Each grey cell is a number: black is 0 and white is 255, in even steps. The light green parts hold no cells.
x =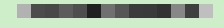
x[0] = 178
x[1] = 76
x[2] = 72
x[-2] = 63
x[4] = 78

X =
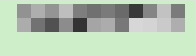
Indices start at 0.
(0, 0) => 146
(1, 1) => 114
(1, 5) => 165
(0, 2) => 148
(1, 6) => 172
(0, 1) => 174

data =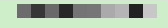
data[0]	108
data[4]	116
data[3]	39
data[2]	105

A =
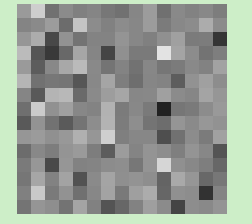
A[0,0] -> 154
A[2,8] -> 135
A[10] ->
[108, 136, 125, 148, 154, 125, 92, 156, 132, 148, 141, 127, 148, 135, 84]
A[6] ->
[133, 89, 180, 184, 106, 138, 157, 166, 135, 136, 160, 139, 134, 164, 150]
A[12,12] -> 150
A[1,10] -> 123
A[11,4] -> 130
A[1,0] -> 132
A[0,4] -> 128
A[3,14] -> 126
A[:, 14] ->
[125, 139, 53, 126, 162, 141, 150, 153, 146, 161, 84, 103, 119, 132, 148]
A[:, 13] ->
[136, 172, 124, 115, 130, 160, 164, 140, 151, 123, 135, 126, 104, 50, 137]
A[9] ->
[150, 155, 144, 152, 176, 150, 207, 127, 135, 135, 78, 113, 140, 123, 161]
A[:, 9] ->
[156, 156, 128, 122, 135, 134, 136, 122, 116, 135, 148, 148, 142, 172, 159]
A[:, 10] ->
[112, 123, 144, 227, 118, 131, 160, 34, 109, 78, 141, 214, 100, 102, 139]
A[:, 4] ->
[128, 196, 115, 166, 186, 86, 106, 135, 116, 176, 154, 130, 82, 112, 164]
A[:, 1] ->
[206, 138, 172, 85, 92, 113, 89, 203, 147, 155, 136, 151, 166, 201, 149]
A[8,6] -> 179
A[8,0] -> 89
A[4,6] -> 116
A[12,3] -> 163
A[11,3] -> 150
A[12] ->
[118, 166, 130, 163, 82, 138, 164, 143, 147, 142, 100, 169, 150, 104, 119]
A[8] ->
[89, 147, 114, 90, 116, 141, 179, 124, 142, 116, 109, 149, 138, 151, 146]
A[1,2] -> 156

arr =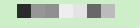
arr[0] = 43
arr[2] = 144
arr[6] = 187

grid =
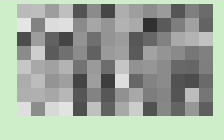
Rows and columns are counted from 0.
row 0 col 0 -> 186
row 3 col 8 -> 90
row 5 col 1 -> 188
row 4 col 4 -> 115
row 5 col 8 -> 103
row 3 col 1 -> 206
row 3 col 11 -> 138
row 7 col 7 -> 168
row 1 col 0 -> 229
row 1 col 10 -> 90
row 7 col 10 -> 135
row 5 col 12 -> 77
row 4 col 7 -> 197
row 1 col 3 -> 223
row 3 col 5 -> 97
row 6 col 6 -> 87
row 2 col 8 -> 87
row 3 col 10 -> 148
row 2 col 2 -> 97
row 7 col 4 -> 79
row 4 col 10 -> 139
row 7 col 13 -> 94
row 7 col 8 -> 204
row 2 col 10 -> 129
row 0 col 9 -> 141
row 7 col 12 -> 151
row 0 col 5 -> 139
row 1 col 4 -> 139
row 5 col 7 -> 222
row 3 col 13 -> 128
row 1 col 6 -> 149
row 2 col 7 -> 156
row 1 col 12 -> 161
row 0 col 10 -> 155
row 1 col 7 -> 178
